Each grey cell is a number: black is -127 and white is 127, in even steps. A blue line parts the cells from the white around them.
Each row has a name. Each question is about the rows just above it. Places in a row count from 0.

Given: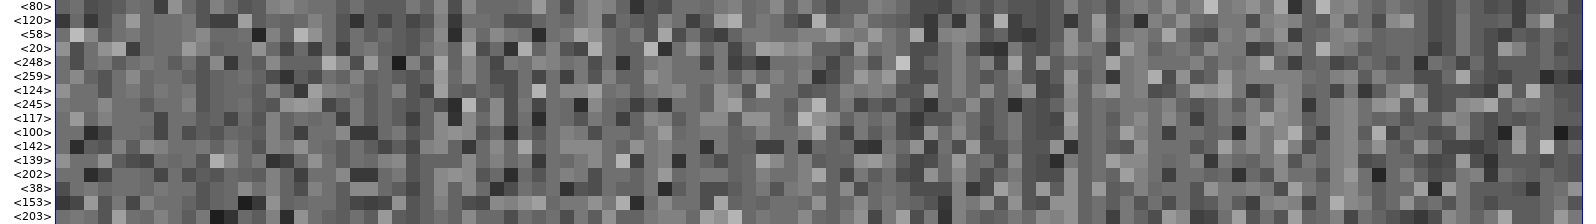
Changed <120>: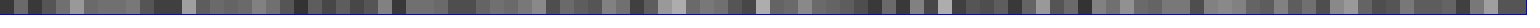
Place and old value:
91, [9]
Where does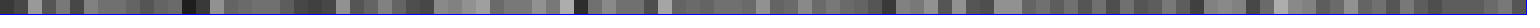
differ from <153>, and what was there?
76, [-7]
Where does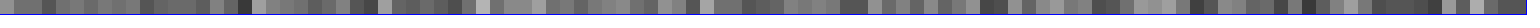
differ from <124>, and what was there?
65, [-21]
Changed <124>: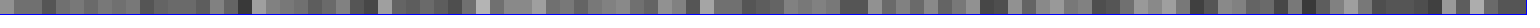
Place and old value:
82, [17]

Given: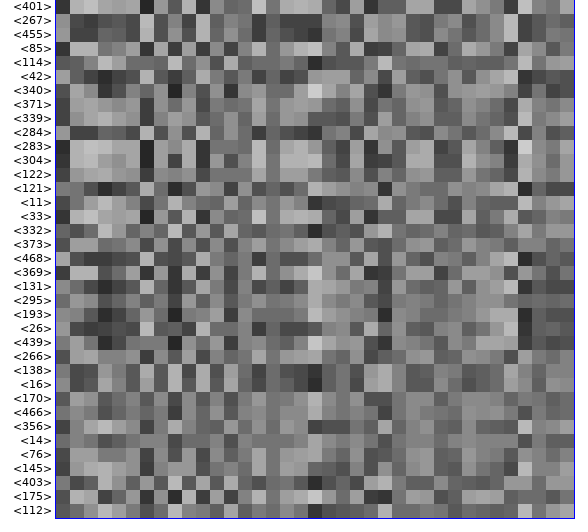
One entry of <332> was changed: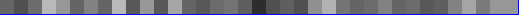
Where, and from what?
22, [23]
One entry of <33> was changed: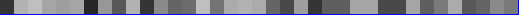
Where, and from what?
35, [2]

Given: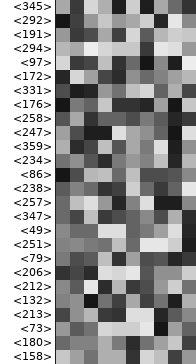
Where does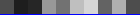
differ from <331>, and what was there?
9, [-57]
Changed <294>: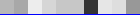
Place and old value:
6, [-69]
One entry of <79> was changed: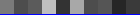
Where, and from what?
5, [32]
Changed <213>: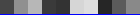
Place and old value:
5, [94]

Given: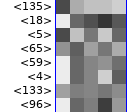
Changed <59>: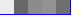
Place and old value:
2, [5]
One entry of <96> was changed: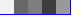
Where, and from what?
0, [108]
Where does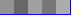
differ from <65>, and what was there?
1, [-32]
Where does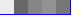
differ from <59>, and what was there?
4, [-16]

